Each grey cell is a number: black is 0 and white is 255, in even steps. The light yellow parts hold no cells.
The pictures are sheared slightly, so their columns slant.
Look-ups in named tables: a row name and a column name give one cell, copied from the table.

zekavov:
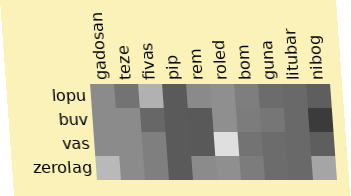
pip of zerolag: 90
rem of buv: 89
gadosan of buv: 139
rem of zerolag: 139
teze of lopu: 115
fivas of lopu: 177
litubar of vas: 105
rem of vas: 89
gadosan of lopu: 139
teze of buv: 139
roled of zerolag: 143
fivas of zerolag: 127
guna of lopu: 108
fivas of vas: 127
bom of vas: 115
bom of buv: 124
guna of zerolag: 108
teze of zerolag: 139

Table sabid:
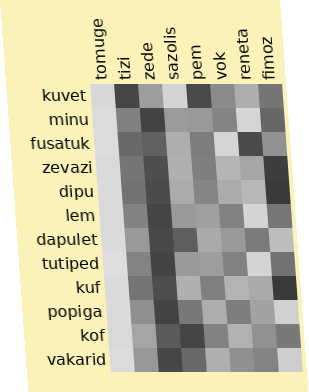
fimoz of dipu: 58
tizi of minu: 128
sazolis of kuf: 176
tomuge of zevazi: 217
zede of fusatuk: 96
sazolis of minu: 155
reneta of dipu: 184
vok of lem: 129
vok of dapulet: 153
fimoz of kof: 121
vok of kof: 177
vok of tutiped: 129
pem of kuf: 128
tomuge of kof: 217
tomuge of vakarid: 219
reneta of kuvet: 173
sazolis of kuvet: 212
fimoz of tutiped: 114
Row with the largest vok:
fusatuk

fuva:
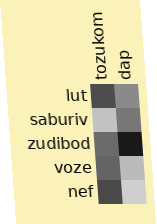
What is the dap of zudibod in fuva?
25
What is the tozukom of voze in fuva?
100
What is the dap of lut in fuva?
138
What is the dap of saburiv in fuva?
119
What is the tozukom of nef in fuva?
73
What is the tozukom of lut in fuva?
77
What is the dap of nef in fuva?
207
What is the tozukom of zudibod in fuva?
107
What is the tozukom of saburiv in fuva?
194
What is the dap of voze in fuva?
187
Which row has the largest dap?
nef

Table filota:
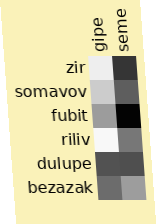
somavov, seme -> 94
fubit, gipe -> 156
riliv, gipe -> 248
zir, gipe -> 238
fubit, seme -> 3
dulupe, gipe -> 82
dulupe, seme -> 79
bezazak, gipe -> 108
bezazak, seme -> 157
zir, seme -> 53
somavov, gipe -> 204
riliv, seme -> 119

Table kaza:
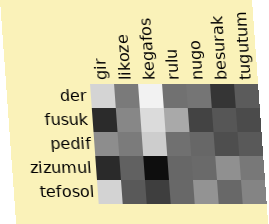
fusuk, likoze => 135
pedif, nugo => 103
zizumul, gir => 42
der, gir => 212
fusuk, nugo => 67
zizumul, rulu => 103
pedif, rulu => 112
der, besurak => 53
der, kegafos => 242
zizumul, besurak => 144
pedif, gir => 141
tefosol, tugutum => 132

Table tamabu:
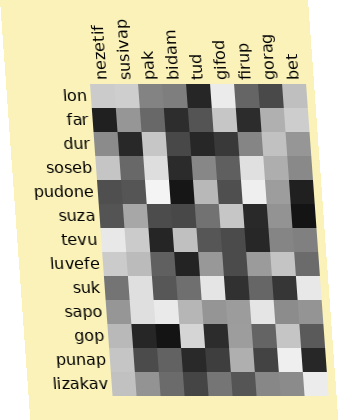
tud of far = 84
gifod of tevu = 75
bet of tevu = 128
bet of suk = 232
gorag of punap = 239
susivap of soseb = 104
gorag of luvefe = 196
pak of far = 104
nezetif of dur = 139
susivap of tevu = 203
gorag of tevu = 133
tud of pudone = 184
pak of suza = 76
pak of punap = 98
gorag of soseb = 174
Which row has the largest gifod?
lon

